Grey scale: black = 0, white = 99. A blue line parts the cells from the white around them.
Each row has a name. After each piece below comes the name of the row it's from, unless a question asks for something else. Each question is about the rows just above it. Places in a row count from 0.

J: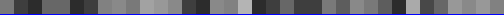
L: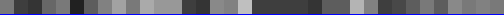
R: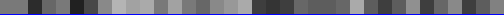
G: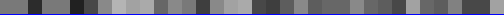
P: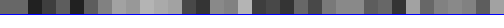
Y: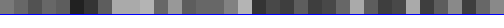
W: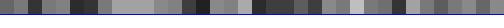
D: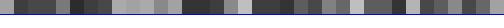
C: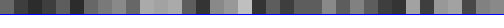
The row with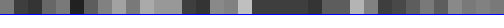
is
L
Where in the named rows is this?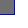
W, 27
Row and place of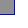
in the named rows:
R, 29
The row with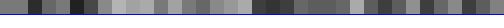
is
R
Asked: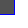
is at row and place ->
Y, 2

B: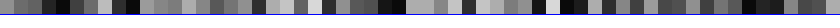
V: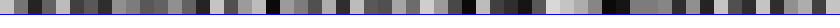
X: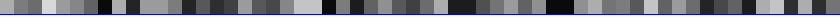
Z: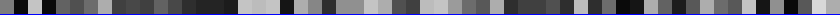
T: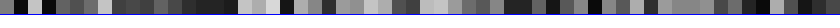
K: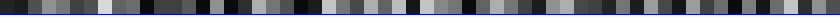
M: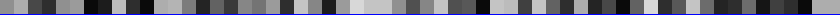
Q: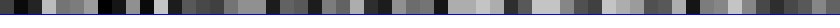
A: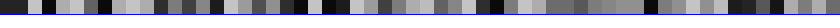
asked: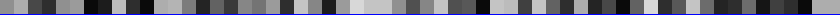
M
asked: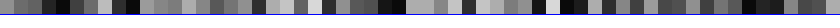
B
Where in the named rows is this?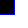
Q, 7
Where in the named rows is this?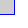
V, 30
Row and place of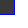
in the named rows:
M, 16
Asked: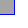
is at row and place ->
V, 28
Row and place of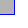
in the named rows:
M, 12

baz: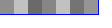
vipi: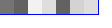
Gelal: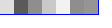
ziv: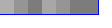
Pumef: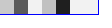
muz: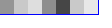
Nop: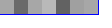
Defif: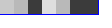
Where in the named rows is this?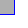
ziv, 0
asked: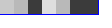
Defif
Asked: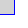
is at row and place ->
vipi, 5
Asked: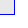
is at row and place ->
muz, 6
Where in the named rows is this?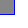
baz, 3
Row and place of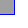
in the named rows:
Nop, 5

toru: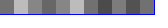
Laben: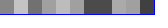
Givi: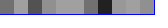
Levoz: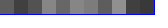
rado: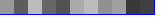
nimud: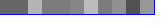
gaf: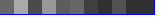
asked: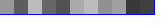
rado
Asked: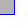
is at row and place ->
nimud, 2

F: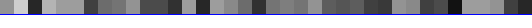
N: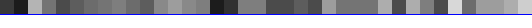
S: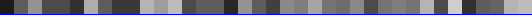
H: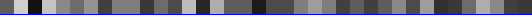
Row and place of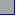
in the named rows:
S, 22
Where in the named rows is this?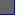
S, 35
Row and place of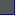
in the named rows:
F, 24

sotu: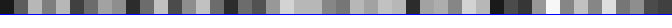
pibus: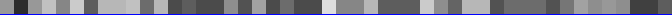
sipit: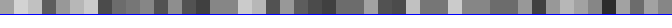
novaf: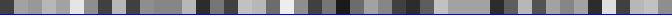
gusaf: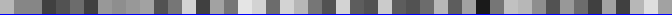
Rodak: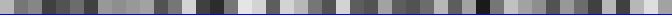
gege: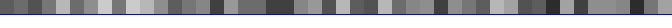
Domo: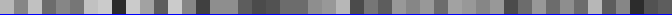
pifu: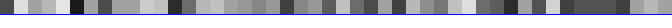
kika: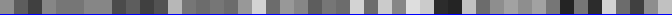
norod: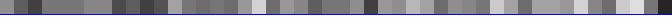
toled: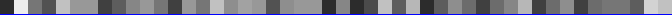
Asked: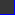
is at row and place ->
sotu, 37
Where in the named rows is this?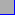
sotu, 31
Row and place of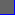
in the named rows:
pibus, 32
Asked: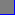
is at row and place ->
sotu, 3

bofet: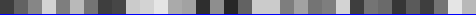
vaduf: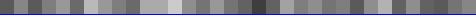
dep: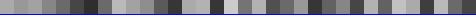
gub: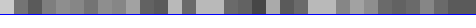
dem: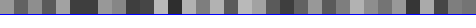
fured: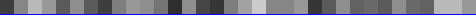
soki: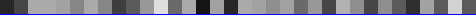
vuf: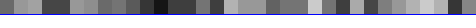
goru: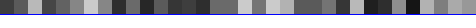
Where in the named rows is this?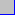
dep, 28
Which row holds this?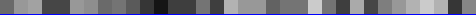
vuf
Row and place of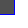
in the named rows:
dep, 19

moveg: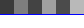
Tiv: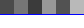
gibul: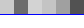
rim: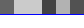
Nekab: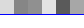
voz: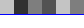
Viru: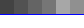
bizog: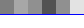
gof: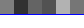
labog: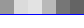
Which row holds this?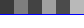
moveg
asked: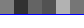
gof
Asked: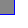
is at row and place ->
Nekab, 1
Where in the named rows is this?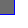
gibul, 1
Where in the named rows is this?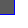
Nekab, 4

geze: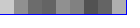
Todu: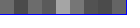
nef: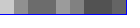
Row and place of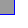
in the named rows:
nef, 4
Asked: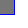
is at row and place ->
Todu, 5
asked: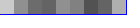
geze
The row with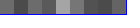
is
Todu
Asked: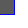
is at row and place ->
Todu, 3

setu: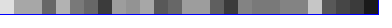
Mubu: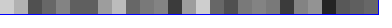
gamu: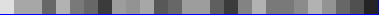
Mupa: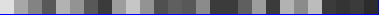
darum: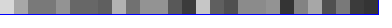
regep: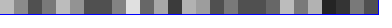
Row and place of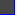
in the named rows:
setu, 24
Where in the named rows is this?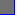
darum, 9

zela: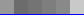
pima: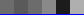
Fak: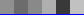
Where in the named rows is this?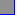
Fak, 0
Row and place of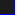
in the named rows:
pima, 4
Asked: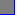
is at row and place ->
zela, 3
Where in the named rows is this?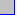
Fak, 5
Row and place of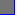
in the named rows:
zela, 2
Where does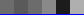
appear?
pima
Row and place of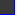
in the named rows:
Fak, 4

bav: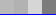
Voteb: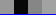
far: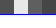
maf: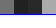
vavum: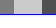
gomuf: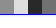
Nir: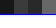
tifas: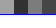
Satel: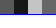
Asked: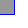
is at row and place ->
Voteb, 0
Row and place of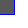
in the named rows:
Satel, 0
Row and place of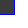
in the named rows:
Nir, 1
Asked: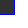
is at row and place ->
tifas, 1

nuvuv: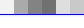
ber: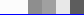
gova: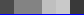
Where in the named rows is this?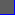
ber, 5
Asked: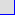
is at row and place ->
nuvuv, 4
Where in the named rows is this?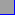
ber, 3
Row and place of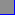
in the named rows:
ber, 2
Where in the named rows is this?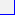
nuvuv, 0

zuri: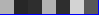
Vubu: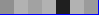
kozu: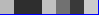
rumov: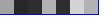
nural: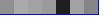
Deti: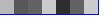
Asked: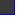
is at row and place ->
kozu, 5
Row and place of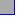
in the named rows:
nural, 1
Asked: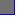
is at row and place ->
kozu, 4
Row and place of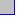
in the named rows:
kozu, 3
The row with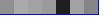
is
nural

